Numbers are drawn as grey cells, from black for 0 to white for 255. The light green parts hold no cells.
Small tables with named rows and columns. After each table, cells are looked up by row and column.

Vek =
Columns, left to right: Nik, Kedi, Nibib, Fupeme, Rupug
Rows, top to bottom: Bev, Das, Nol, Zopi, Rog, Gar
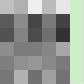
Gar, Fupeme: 160
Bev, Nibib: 239
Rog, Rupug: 122
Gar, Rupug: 114
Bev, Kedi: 176
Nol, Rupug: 50
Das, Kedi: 140
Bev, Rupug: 231
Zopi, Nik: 142
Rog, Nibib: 151
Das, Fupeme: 122
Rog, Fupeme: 137
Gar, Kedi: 177
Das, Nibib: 70

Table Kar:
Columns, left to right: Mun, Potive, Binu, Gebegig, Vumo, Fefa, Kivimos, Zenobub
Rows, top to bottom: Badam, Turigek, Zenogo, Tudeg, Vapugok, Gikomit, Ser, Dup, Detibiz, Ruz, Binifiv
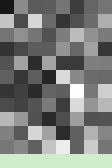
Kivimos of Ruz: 178
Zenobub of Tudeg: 55
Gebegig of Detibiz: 42
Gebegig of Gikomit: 37
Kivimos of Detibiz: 82
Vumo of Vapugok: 58
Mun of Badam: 23
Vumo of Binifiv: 236
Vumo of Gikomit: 218
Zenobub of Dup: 184
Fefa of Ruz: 96
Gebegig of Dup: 123
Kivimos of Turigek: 108
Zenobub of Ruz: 134
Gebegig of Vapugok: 164
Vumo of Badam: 117
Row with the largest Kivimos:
Binifiv

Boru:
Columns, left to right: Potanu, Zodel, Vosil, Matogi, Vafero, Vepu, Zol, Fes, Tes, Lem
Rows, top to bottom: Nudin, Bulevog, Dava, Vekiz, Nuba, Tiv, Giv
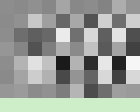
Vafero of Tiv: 73
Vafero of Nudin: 165
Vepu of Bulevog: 168
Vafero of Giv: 125
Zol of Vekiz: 194
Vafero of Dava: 235
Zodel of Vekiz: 133
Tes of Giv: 158
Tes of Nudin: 173
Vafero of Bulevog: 103
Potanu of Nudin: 141
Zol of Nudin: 140
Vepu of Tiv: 148
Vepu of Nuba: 179
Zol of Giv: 76
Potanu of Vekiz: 150
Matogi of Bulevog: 159
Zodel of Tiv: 164
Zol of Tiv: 100
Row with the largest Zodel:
Nuba

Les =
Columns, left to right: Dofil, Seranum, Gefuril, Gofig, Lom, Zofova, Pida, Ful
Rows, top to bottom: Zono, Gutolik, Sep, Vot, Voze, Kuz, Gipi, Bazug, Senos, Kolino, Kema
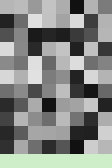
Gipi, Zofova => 51
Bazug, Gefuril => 171
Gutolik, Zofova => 218
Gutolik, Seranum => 108
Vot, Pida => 193
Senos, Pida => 45
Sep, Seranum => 134
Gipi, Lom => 190
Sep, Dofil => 80
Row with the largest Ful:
Kolino

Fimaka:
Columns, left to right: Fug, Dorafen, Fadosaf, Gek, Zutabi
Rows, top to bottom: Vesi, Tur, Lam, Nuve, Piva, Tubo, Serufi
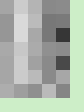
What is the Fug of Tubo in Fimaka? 166
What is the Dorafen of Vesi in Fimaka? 204
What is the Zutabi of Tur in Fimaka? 122
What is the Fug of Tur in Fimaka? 150
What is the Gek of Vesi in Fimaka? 137
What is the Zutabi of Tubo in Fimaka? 167
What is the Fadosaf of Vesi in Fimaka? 180
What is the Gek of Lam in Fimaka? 120
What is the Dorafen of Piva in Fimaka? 204
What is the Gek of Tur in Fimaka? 120
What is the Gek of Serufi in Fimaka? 186
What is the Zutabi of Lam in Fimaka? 54
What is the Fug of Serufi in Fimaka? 173
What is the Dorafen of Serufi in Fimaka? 158
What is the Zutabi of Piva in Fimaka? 73
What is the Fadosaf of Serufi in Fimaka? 143
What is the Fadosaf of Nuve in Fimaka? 171
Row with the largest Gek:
Serufi

